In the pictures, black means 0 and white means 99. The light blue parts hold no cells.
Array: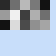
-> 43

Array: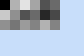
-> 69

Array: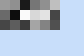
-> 56

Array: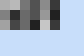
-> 72

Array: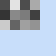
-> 88

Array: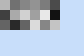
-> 44

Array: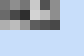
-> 55

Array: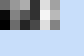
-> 59

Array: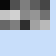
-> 31
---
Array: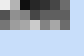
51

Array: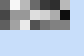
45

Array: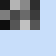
33

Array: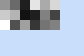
21

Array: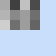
43

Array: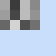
82

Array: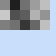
21

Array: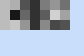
53

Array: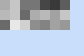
51

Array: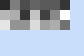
62
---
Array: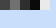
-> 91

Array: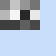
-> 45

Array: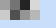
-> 84

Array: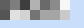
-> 96

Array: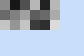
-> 71

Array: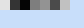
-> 75

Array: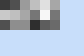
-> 65
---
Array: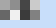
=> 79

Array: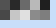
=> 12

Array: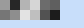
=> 37

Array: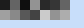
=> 39

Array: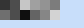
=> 48

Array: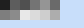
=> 41

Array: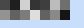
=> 43

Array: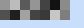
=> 54

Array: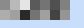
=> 50

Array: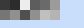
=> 60
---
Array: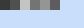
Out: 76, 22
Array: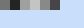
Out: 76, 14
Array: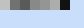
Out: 75, 7
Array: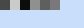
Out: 79, 5
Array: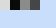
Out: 85, 4
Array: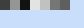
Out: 88, 7
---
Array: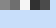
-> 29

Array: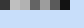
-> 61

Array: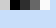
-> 97

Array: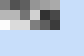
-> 62

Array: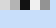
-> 57

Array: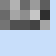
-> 36

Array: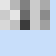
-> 66

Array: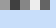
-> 39

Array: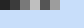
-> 33
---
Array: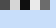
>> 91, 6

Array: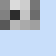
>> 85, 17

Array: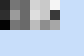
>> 95, 1

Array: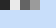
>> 91, 15

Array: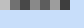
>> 74, 24

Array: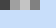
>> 76, 26

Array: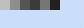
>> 74, 13
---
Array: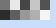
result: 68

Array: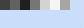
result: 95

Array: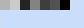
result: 32

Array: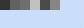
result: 29

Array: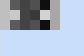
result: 6

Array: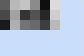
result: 24
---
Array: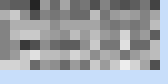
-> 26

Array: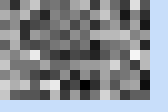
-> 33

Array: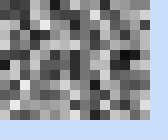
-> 50

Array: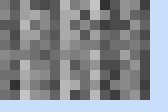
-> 24

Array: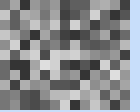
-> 25
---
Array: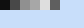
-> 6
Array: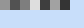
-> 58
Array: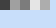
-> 25
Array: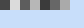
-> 27
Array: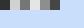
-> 19
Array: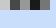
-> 78
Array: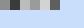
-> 55
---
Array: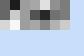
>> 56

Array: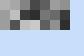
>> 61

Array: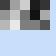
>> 11

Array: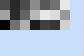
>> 44

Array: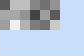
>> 44

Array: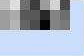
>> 82

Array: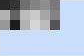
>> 55
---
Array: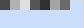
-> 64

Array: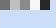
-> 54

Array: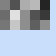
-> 72

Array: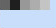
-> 59

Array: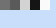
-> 44

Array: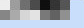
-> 83

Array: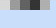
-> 60

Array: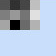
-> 69

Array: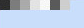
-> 80
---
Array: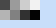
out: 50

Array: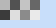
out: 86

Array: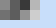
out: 36

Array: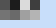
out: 41

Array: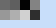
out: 68

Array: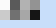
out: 44
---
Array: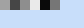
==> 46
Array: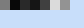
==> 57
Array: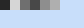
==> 68
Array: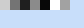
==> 63
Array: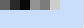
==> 80
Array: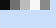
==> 53
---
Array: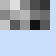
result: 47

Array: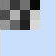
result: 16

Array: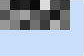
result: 9

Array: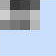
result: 60

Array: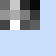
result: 49

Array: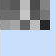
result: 34
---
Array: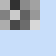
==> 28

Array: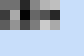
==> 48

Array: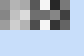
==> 95

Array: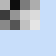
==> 33

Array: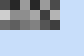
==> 50

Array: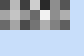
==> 68

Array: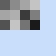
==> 76

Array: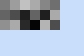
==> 2

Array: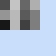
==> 72
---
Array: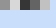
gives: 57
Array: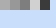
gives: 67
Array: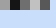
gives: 62
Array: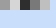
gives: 61
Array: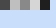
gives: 28
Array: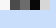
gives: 96
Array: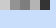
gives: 79
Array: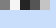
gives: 49
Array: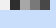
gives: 93
